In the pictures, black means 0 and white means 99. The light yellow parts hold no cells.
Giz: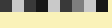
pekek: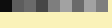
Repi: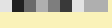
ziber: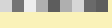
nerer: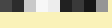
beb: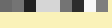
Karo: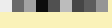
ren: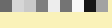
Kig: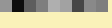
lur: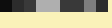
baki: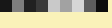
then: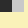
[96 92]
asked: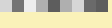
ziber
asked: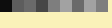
pekek
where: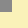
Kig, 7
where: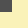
Karo, 4
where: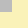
Karo, 5

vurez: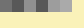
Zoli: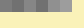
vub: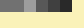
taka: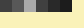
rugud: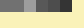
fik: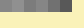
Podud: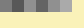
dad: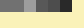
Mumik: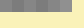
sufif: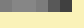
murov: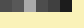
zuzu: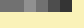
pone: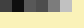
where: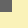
Podud, 3
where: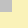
pone, 5

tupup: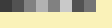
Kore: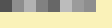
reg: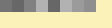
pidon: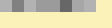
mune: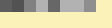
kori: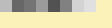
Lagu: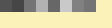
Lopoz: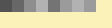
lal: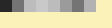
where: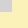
kori, 6
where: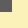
mune, 0
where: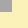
pidon, 6
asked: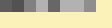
mune
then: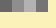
[60 69]
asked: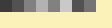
tupup

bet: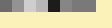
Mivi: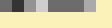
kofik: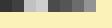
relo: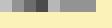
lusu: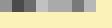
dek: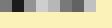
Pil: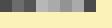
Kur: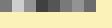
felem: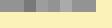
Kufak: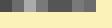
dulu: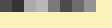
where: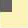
dek, 6
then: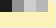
[47 38]
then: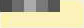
[33 47]
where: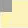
felem, 3
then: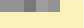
[66 57]
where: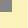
bet, 5

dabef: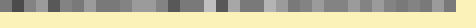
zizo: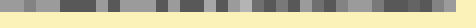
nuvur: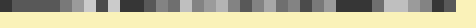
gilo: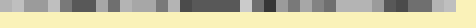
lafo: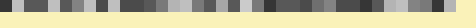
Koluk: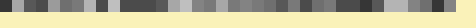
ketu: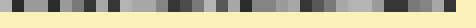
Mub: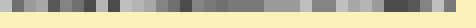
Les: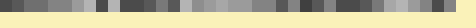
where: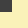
Les, 25
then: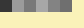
[70 70]
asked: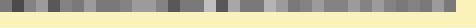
dabef
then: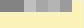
[29 29]
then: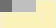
[60 51]
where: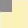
Les, 16
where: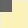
zizo, 34

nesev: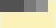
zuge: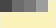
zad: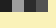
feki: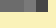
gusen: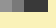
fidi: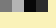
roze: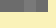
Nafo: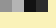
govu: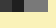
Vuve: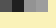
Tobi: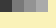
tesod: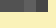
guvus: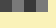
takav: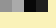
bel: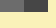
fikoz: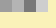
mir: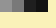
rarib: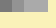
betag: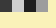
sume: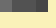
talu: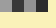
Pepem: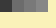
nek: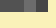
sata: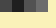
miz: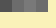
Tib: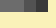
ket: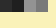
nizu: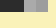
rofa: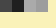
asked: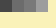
zuge
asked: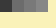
Pepem
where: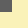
tesod, 2
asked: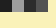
zad
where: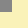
Pepem, 3

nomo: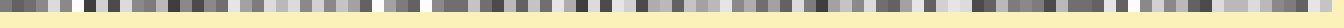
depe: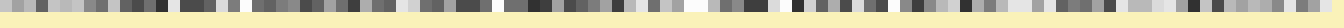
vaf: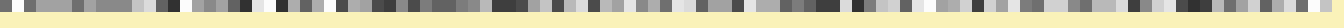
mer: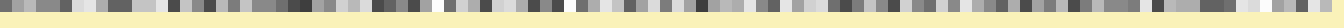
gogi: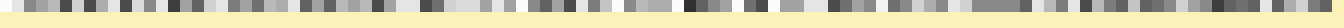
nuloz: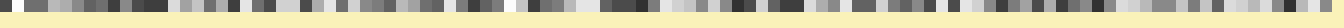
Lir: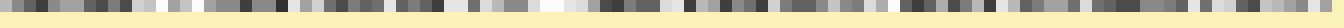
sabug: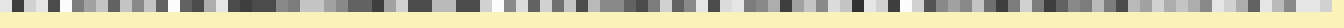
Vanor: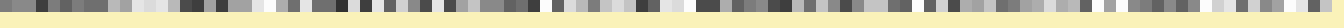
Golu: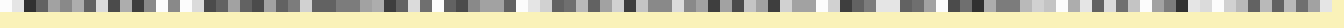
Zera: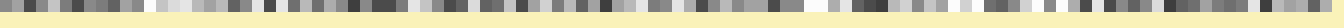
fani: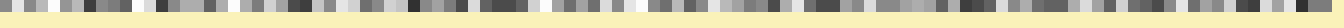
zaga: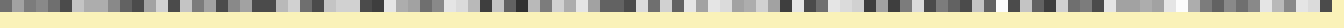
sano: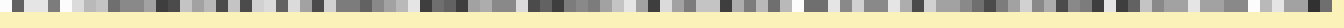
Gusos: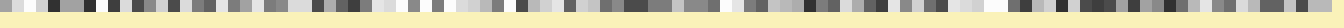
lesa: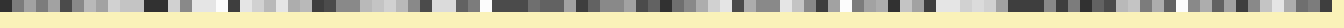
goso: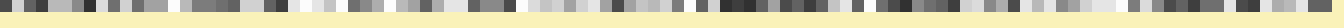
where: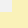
gogi, 73
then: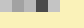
[29 81]
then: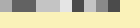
[72 48]
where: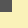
sabug, 77
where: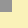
fani, 5

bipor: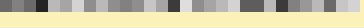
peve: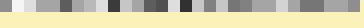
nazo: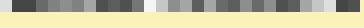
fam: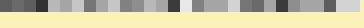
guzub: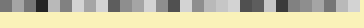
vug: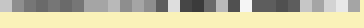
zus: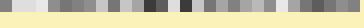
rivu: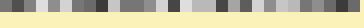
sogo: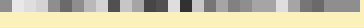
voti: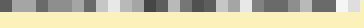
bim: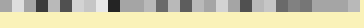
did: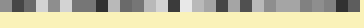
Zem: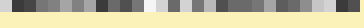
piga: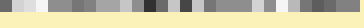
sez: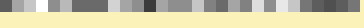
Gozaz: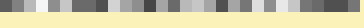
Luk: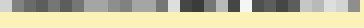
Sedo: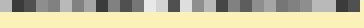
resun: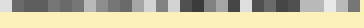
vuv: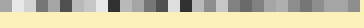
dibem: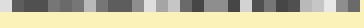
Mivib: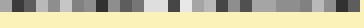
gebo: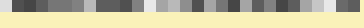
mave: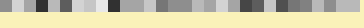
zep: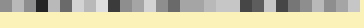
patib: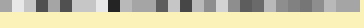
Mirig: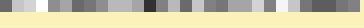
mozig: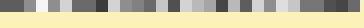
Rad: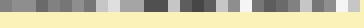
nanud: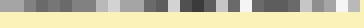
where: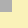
vuv, 23
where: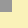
bipor, 25

